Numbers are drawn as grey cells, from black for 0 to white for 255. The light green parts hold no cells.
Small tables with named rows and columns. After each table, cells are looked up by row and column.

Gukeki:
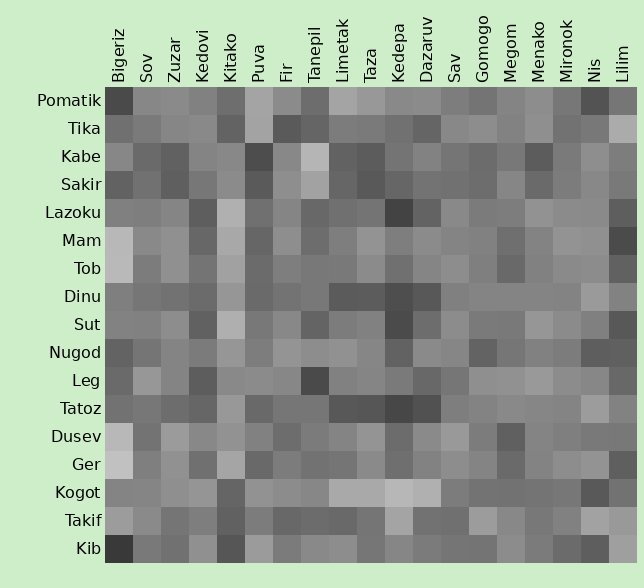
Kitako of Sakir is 139
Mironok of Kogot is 119
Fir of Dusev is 109
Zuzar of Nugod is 132
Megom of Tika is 130
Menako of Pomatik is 141
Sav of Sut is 140
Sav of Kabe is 117
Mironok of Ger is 141
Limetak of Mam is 126
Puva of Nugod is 125
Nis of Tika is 120
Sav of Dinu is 128
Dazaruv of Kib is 123
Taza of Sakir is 89
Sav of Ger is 141
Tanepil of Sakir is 162
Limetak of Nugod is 145

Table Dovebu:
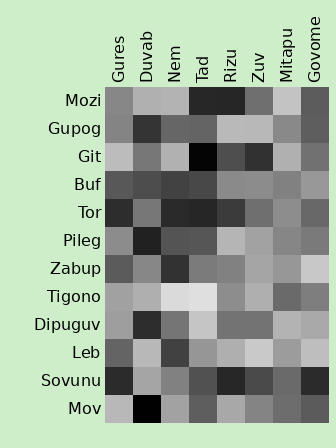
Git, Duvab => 119
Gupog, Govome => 94
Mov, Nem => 162
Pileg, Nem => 84
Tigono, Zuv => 175
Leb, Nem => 65
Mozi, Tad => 39
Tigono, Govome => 126
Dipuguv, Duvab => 45
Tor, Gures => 45
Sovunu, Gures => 43
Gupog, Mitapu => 137
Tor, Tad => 38
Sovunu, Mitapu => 106
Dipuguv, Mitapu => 179
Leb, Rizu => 175
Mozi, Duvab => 176

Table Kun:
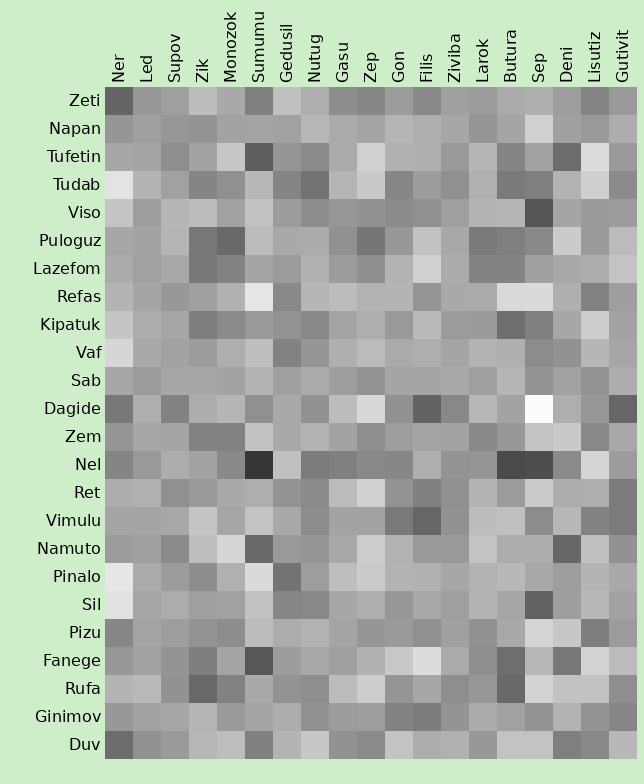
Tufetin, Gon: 177
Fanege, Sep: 183
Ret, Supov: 144
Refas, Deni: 175
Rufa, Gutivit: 142
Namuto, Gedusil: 153
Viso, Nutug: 141
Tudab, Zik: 133
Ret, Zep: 209
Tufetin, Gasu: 170
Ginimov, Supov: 166
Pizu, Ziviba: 160
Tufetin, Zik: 163
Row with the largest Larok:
Namuto

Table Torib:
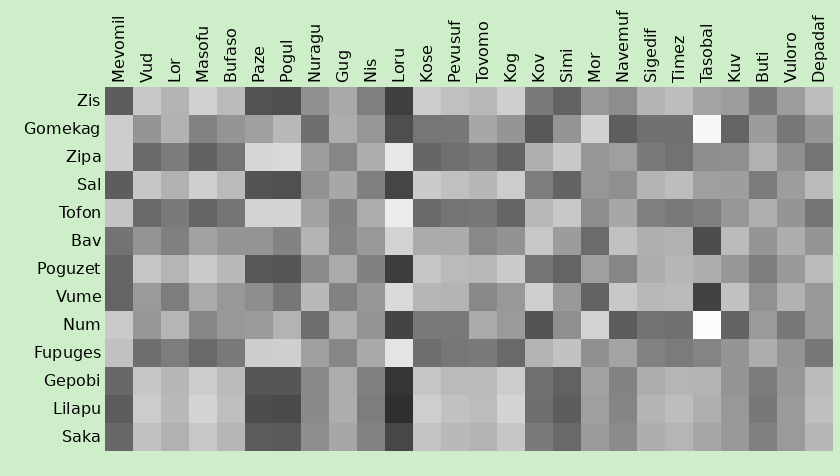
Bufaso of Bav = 149
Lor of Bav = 128
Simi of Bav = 156
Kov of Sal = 125
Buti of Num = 154
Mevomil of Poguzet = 102
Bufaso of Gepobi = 186
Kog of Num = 154
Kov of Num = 84
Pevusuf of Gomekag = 119
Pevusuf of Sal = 192
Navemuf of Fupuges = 163
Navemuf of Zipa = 159
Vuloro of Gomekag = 119
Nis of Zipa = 172
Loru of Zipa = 231
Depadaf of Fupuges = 120
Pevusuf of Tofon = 117
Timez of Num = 113

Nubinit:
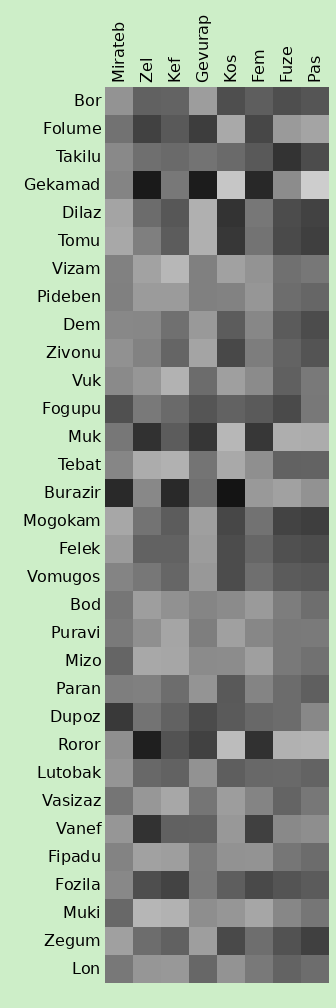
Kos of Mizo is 140
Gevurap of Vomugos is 152
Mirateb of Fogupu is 80
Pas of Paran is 95
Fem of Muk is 55
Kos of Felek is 76
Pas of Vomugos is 88
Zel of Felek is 98
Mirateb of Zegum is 160
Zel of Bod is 158
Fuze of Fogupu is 74
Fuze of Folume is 154
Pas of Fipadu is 108
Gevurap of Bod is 133
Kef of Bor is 99
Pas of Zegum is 64
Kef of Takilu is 106

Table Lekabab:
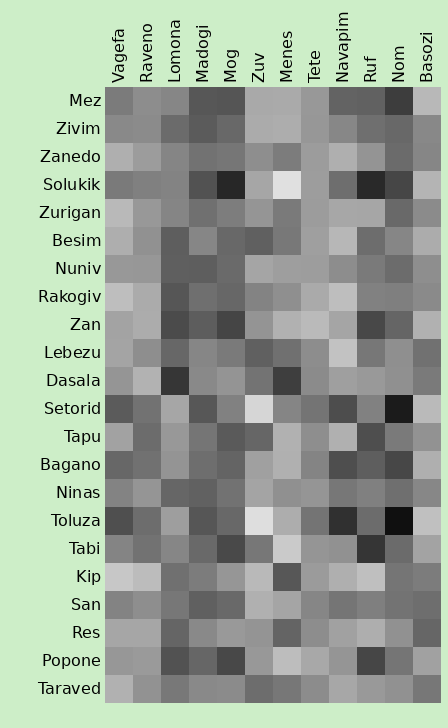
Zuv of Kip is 185
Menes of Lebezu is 112
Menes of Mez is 170
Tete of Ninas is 149
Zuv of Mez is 169
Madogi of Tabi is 105
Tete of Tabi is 149
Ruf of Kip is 191
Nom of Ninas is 111
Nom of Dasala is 144
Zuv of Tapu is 102
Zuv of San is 176
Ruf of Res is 174
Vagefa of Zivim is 137
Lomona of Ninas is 102
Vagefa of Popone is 151
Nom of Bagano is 71
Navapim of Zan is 165
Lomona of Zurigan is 133

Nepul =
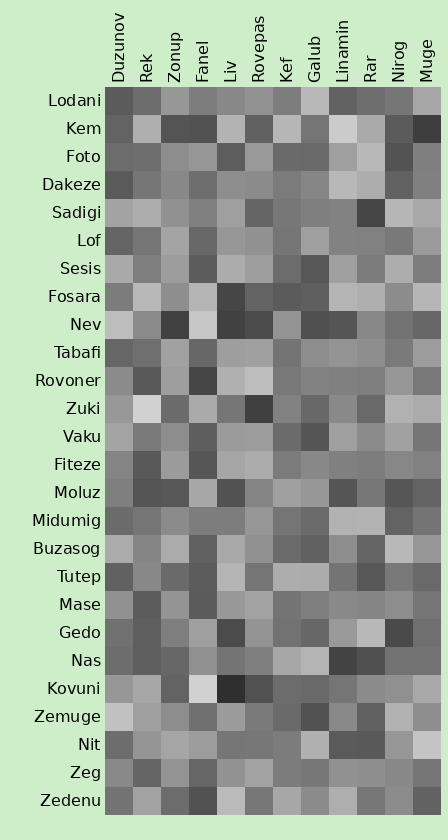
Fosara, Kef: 91
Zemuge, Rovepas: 122
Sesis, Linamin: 159
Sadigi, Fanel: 128
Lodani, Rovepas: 146
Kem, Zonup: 84
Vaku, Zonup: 141
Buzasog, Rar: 101
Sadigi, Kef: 119
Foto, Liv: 93
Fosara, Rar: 175
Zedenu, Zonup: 108
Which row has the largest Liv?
Zedenu

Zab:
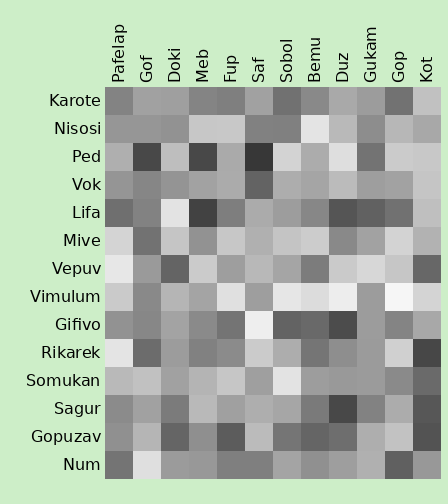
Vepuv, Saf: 184
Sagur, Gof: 161
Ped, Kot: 200
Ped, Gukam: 115
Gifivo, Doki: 163
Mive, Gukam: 162
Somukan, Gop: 138
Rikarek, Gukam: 155
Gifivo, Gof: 135
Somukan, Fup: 198
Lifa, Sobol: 157
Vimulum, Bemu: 220
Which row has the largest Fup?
Vimulum

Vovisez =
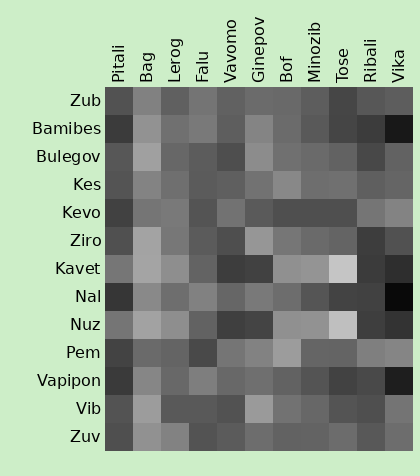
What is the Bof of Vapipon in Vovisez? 98
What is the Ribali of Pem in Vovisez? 127
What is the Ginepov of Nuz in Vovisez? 68
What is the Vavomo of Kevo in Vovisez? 114
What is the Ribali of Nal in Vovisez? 65
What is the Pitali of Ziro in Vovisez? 80
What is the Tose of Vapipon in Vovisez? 66
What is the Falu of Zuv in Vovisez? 83
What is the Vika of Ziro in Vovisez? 81
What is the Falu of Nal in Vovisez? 129
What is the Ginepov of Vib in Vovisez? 154
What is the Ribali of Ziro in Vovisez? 61
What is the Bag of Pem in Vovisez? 106
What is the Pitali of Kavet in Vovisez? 118
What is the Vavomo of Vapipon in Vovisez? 104
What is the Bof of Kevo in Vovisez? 79
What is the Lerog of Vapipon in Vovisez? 104
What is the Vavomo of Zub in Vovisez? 97
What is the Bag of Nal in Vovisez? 137
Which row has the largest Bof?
Pem

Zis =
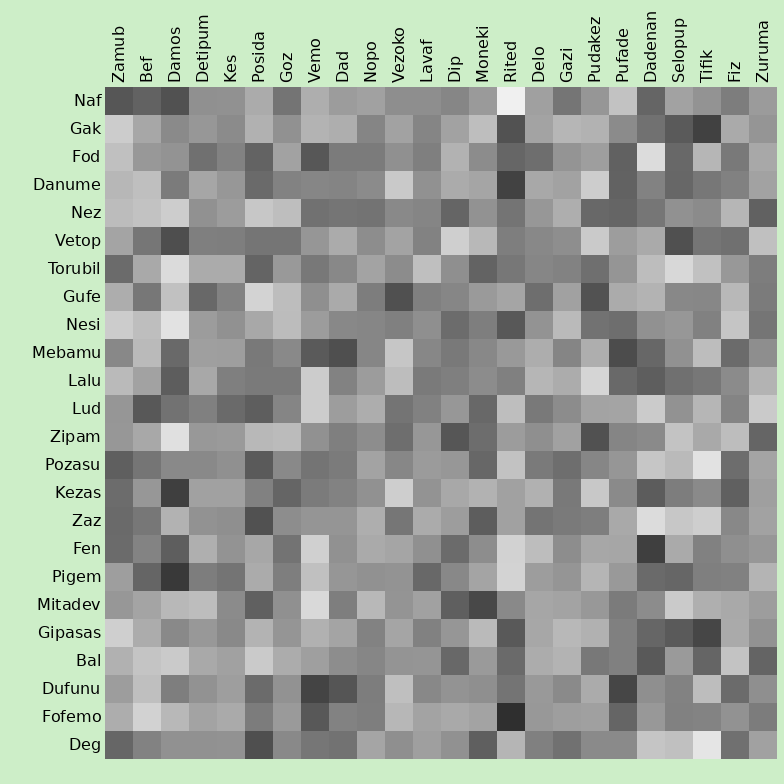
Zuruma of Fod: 168
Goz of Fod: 162
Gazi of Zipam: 161
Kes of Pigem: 116
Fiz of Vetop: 112
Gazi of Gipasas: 184
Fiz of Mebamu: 107
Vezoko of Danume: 201
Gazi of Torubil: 130
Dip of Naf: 134
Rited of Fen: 210
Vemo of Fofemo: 88
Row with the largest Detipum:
Mitadev

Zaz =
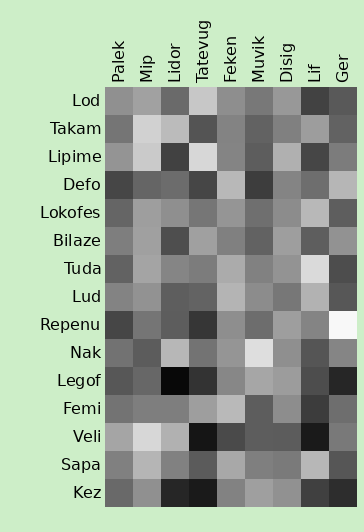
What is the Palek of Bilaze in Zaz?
126
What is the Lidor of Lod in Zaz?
106
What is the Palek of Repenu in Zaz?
70
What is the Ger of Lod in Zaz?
89
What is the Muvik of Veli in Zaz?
93
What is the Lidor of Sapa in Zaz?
129
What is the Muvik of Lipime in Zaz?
93
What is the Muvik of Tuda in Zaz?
129
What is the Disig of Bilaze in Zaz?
158
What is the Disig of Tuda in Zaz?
147
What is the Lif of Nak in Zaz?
85
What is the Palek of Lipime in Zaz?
148
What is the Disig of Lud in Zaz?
119
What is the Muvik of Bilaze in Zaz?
98
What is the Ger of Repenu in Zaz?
248
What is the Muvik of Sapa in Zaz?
127
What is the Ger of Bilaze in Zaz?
146
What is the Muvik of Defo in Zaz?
61
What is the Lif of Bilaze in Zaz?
94
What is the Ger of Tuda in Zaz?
77

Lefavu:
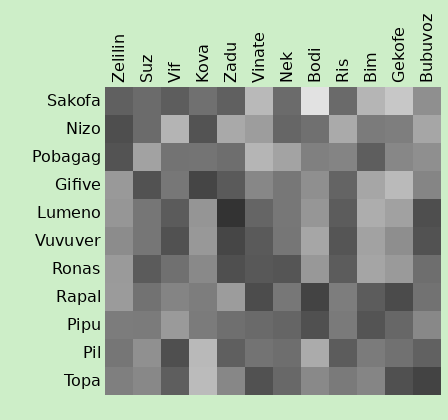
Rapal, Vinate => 76
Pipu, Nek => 101
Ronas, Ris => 92
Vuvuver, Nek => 118
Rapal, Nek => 119
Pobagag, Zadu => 110
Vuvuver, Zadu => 70
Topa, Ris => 122
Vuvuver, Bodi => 166
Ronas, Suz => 91
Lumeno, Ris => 92
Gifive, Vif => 119
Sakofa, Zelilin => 96
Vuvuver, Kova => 152
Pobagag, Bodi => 128
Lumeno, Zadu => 51
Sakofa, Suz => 107
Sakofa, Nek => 107

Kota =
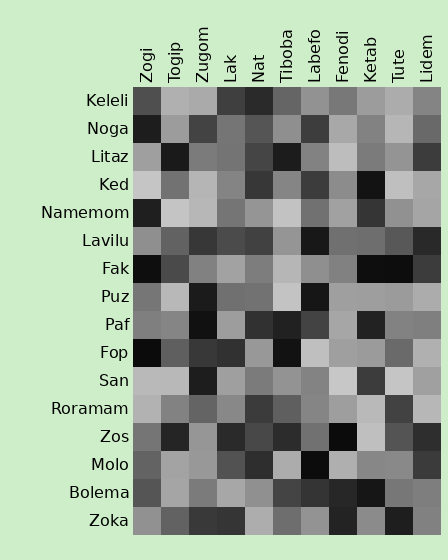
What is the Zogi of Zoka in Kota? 145
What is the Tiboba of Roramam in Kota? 95
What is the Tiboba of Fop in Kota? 18
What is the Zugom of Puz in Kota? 27
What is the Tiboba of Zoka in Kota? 110
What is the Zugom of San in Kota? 29
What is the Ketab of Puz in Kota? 158
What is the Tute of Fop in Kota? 106
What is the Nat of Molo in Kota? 46
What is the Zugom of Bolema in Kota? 123
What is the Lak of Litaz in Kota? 116
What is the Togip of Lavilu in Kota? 98
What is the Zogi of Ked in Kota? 197
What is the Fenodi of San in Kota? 199
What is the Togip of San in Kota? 184

